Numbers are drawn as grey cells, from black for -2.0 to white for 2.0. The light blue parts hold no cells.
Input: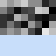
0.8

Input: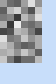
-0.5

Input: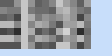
0.3

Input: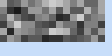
-0.4

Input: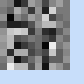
-1.7

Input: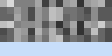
0.0
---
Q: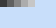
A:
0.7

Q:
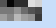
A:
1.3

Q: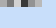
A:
0.9

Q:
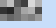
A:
1.0

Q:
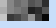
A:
0.9

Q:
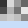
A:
1.4
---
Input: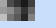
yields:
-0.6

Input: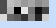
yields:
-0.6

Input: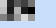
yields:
0.4

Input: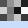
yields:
1.1

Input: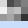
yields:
0.0

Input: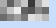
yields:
0.5

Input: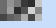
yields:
-0.3

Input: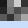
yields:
-0.2

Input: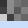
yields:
0.0
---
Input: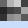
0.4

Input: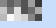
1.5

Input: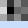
0.2

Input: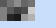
-1.6

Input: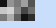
-0.5

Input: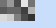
0.0

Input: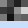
-0.3

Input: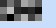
-0.4
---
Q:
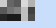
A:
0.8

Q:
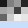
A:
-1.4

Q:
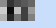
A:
-0.4

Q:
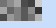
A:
1.2

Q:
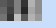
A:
0.2

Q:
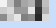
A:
1.0

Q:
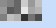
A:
1.0

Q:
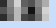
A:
0.7

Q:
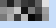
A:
1.5
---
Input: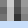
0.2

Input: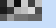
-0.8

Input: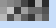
-0.7

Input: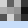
-1.7

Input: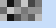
0.3

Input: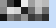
-0.3
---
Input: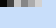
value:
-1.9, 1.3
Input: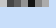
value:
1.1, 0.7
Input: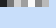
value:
-1.5, 0.9
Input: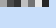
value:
0.6, -1.4
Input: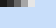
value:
-1.6, 1.6
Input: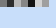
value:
-0.1, 0.5
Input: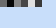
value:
-0.3, -1.1
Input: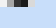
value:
1.8, 1.4
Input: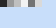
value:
-1.4, 1.4
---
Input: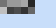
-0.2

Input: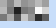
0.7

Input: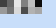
-1.0

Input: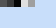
-0.7

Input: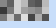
0.1

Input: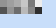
0.3
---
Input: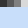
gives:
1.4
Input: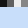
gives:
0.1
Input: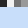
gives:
0.4
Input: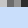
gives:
-1.3
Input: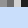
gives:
-1.5
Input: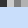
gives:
0.8
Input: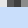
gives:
0.2
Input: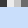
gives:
-0.3
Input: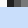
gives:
-0.1
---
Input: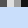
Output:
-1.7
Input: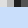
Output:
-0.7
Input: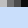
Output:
-1.8
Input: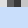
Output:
1.1
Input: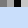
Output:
1.1
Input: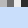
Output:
-1.3
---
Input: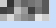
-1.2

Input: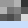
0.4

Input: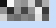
1.9

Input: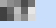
0.2

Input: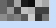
-0.8

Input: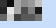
-1.8
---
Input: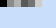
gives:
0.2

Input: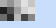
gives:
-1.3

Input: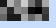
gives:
-1.6

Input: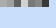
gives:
0.5

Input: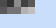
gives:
-0.2

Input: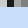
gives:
-1.6
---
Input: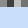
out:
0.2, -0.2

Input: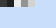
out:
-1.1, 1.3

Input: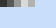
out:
-1.2, 0.8

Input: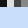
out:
-1.7, 0.1

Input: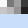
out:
1.9, -1.5

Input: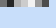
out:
-0.2, -0.8

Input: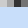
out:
1.2, -0.2

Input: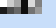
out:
2.0, 0.4
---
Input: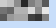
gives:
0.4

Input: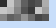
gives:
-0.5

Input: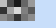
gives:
-0.2

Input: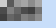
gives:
-0.4

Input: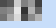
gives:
0.6

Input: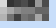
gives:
-0.2

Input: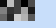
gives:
-1.4

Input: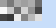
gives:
-1.1
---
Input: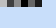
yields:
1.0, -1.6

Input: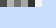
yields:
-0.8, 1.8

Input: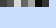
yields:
-1.0, -1.2

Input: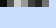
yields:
-1.8, -0.2

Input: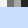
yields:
1.8, -1.4

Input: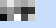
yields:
0.8, 1.2

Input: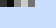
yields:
-1.2, -0.2

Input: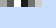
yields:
0.6, 1.2
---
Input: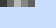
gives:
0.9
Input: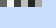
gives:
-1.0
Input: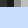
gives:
0.2
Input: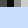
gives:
0.2
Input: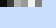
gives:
0.8
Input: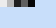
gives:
-1.5
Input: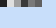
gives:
0.5
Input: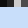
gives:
1.2
